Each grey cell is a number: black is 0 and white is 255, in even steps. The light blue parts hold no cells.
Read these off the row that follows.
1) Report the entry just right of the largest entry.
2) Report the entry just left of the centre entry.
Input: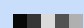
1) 82
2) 54

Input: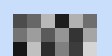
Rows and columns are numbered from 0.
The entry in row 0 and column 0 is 76
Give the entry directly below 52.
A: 60
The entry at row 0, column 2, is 184
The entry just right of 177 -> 110

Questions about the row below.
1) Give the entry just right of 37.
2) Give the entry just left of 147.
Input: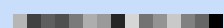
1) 214
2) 115

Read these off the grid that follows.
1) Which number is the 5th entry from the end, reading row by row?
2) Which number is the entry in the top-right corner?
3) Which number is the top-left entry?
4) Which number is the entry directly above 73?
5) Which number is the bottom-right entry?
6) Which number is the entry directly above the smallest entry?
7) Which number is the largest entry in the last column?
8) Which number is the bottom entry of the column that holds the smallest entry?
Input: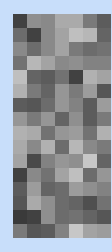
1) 92
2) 92
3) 65
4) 137
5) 156
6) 86
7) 177
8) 122

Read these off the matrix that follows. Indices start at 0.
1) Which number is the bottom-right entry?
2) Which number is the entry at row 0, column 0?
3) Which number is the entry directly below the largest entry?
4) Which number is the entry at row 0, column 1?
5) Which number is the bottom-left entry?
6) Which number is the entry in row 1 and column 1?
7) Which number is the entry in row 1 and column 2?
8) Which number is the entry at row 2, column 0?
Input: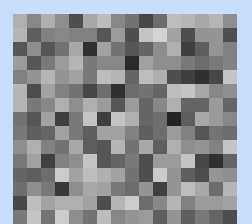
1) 78
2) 175
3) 142
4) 135
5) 121
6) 94
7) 129
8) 86

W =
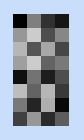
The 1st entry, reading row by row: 2
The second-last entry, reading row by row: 42
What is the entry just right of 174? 9
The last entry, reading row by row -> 93
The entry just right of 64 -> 151
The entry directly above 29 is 99
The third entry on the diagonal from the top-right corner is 85
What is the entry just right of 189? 99
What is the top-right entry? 22
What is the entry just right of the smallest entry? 127

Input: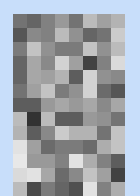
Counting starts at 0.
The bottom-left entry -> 187
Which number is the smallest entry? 50
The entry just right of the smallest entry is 187
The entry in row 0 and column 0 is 115
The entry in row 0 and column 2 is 129
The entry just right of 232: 153
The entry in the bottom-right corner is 173
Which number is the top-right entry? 179
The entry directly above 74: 226
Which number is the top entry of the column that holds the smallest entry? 101
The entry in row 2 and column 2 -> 145
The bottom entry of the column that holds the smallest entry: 74
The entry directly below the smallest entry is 93
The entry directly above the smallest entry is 93
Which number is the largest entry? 232
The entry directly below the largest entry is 218
